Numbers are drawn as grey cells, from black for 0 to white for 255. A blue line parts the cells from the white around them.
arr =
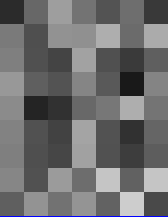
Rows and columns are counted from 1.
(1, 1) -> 43
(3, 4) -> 162
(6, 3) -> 66
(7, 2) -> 79
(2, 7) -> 171
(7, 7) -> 93
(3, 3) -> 68
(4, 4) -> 133
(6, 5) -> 82
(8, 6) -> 97
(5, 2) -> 36
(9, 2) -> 147
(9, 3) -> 114
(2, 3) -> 146
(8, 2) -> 81
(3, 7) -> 95
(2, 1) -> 122
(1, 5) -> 83
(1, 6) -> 110

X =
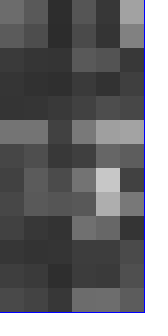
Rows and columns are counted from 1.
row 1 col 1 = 108
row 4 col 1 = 53
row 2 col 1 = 91
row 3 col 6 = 56
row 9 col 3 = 85
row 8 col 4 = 115
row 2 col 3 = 44
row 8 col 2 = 91
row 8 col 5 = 199
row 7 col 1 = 70
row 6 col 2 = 116
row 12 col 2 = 58
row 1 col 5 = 55
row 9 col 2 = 89
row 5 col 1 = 52
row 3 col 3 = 52
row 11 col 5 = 61
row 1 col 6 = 162
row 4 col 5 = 50
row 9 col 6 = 120
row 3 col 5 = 83
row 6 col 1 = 116
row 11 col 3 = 52
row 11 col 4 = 61

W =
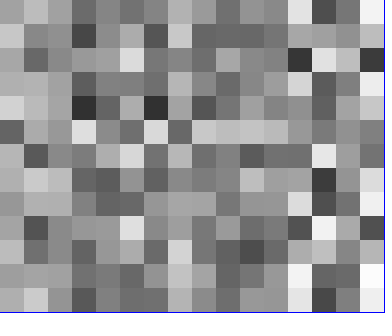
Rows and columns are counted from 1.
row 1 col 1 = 162
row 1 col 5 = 133
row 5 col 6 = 173
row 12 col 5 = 122
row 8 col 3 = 188
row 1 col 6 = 114
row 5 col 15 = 163
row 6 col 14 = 122
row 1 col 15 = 118
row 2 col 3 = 144
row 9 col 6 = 104
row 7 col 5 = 174
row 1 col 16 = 243
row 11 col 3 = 138
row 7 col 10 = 129
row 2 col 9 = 102
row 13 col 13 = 229
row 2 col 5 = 140
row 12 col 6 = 104
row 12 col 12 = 152
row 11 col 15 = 134
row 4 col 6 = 127
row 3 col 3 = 137
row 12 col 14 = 101
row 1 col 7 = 132
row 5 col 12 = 132
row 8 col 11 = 190
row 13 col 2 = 203
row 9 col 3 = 176
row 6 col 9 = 200
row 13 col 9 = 139
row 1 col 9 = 154
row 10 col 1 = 164
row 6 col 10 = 189
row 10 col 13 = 82
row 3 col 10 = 167
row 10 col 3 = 138
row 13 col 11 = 152

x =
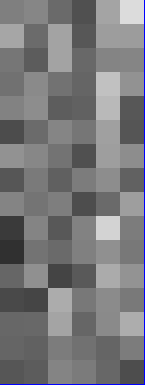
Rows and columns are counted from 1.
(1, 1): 127
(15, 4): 113
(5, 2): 141
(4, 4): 101
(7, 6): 141
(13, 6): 121
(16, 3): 132
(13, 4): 120
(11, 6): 120
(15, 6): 124
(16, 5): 103
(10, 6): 124
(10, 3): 88
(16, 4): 123
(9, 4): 77
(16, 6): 77
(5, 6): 87
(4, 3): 114
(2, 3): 163
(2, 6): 156
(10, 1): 58
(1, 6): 220
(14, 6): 173
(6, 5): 160
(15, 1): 101
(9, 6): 158
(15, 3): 124
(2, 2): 107
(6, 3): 133
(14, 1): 103
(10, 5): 211
